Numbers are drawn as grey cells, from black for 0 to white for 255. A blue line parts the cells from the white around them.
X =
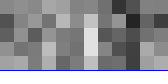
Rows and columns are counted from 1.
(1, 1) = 136
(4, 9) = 80
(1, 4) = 167
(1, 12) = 128
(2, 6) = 140
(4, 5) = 127
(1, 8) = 112
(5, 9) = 111
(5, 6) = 124
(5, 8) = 107
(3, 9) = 101
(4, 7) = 225
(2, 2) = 132
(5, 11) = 159
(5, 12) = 173
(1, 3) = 137
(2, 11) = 100
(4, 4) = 188

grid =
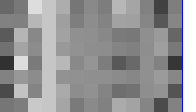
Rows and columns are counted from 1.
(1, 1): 104
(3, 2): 181
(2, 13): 134
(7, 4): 198
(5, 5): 184
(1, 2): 120
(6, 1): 130
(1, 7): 137
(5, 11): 144
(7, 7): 145
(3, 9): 122
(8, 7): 138
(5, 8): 125
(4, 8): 141
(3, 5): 162
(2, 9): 162
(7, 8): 132
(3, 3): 136
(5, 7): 149
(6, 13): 135
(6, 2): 152
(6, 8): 143
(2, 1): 129
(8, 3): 201
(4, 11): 142
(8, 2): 125
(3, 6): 144
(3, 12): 154
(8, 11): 133
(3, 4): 198

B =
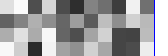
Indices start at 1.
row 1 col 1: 224
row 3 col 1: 173
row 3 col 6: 78
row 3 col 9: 69
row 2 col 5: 102
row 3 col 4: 247
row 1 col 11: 112
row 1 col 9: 61
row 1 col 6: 46
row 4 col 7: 209
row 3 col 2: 225

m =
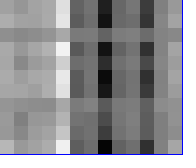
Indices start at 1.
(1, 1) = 161
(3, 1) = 143
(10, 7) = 113
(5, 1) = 167
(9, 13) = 146
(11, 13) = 166
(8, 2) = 144
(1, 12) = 128
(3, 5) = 168
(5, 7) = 115
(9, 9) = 118
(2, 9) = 105
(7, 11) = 58
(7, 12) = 131
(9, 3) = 151
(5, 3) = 155
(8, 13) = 145
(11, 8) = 5
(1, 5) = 223
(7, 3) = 159
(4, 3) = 166
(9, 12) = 127
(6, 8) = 11
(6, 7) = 117
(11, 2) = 153
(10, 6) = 106
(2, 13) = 163
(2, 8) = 19
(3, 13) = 136
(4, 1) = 169
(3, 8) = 99
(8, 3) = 141
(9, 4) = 153
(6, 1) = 171
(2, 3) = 161
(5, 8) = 45

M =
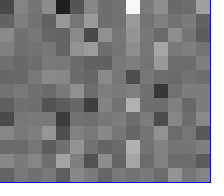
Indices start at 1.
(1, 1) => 73
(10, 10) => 102
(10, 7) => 120
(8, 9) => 114
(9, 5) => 60
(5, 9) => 120
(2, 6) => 118
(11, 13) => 116
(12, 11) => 108
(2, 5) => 151
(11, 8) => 100
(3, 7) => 74
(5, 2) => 105
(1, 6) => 85
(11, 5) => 113
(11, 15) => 127
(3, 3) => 119
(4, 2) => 113
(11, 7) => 114
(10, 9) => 119
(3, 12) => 106
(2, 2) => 126
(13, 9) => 122
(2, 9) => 115
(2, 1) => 99
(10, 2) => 121
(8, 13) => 128
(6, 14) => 114
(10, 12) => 145
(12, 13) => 109
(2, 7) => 154
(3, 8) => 144
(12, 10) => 165
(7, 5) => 121
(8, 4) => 82
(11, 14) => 117
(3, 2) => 113
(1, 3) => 117

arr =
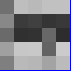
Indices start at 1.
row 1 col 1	112
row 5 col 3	182
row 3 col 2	48
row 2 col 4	53
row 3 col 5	45
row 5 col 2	185
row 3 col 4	104
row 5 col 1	127

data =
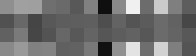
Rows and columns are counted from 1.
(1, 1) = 143
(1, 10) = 240
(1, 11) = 108
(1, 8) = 15
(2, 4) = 88
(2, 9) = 99
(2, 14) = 71
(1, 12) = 202
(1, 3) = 159
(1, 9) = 137
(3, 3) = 70
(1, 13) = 127
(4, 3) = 129
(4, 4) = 131
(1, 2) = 160
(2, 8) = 78
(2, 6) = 94
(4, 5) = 96
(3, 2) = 122
